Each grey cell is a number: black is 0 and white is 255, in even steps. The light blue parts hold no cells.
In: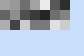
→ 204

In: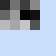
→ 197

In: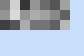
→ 172

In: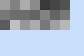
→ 150

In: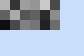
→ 128

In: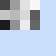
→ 235

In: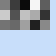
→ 160

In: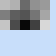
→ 8
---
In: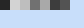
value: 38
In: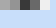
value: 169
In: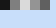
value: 22
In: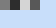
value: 124
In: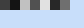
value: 62
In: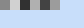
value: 136
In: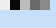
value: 238
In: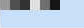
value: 153
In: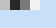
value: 192
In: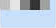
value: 192
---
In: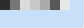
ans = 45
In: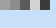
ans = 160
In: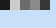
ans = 26
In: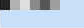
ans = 36
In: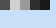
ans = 79
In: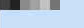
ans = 66
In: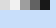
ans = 220
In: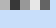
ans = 181
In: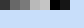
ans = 52
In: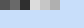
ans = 83
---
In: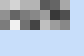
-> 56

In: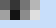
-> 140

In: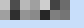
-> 127

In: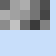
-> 117

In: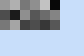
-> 108

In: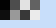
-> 56

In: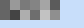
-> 194

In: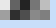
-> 137
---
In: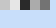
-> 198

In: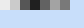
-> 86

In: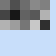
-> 178

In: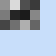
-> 135

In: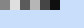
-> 223

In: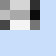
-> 11

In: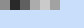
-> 41
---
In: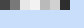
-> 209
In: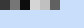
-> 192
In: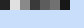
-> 113
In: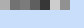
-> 205
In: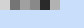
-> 42
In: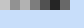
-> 37
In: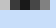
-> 70
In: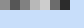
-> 108
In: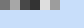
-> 222
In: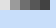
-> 87
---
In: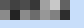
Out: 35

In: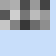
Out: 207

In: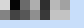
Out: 67

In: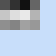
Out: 222

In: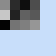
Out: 34

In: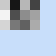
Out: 78
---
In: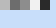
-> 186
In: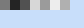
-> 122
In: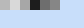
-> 185
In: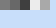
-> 123
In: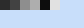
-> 44
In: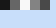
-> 23
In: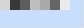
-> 214
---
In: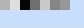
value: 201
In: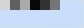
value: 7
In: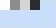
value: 140
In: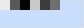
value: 201
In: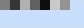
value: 14
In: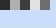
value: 61
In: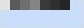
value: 58
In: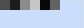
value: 198
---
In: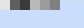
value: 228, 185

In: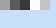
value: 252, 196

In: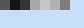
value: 198, 178

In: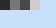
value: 205, 118

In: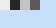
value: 236, 195

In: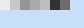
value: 234, 200

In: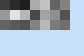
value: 226, 194

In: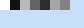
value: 253, 186
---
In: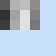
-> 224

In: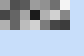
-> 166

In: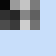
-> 134

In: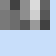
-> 142

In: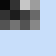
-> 61

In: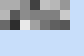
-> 140

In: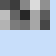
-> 38
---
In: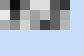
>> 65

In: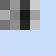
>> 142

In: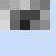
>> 35

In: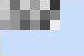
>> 140

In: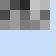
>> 124

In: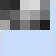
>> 122
